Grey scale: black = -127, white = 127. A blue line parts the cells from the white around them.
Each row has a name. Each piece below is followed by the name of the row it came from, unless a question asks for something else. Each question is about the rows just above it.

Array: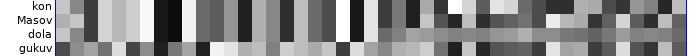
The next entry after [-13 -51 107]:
[55]
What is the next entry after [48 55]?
[77]
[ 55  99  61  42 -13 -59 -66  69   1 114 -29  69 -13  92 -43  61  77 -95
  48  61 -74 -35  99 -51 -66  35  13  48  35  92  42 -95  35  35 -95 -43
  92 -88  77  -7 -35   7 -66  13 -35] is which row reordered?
gukuv

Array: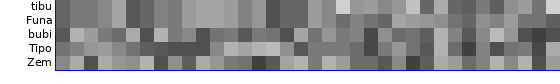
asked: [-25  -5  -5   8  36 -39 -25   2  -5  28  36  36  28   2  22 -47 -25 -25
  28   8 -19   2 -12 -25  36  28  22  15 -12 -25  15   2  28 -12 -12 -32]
Funa
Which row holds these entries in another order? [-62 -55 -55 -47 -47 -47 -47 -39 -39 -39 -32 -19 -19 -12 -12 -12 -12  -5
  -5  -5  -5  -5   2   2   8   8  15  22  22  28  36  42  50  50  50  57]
Tipo
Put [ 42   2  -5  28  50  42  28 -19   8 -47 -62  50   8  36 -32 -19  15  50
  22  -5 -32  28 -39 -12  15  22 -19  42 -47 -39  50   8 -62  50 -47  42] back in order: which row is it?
Zem
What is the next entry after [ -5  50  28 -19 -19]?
[-39]
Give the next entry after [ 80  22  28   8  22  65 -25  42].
[-25]

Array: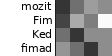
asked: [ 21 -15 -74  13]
fimad
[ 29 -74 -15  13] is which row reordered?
mozit
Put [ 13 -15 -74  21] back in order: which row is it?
fimad
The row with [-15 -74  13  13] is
Ked
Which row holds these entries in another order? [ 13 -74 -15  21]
fimad

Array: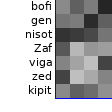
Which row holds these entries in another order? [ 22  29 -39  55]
Zaf
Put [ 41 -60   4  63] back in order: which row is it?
zed
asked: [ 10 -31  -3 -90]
bofi

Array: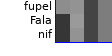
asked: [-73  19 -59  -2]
nif
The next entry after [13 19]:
[-59]
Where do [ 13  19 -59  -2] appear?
fupel
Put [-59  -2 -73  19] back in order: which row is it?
nif

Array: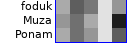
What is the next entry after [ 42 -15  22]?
[98]
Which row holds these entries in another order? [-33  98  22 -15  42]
Ponam
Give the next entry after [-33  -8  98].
[22]
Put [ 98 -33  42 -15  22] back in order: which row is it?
Ponam
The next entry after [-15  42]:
[98]
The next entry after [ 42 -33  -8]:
[98]
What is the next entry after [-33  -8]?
[98]

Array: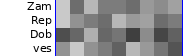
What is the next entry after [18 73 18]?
[-3]
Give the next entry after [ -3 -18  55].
[25]
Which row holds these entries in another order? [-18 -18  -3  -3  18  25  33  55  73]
Rep
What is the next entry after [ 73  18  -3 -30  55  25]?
[-10]
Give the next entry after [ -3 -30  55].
[25]

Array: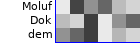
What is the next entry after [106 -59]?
[18]
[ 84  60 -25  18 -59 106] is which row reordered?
Moluf
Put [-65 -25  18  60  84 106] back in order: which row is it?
Dok
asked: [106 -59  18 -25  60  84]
Moluf
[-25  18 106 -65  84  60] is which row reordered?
Dok
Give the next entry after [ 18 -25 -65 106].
[54]

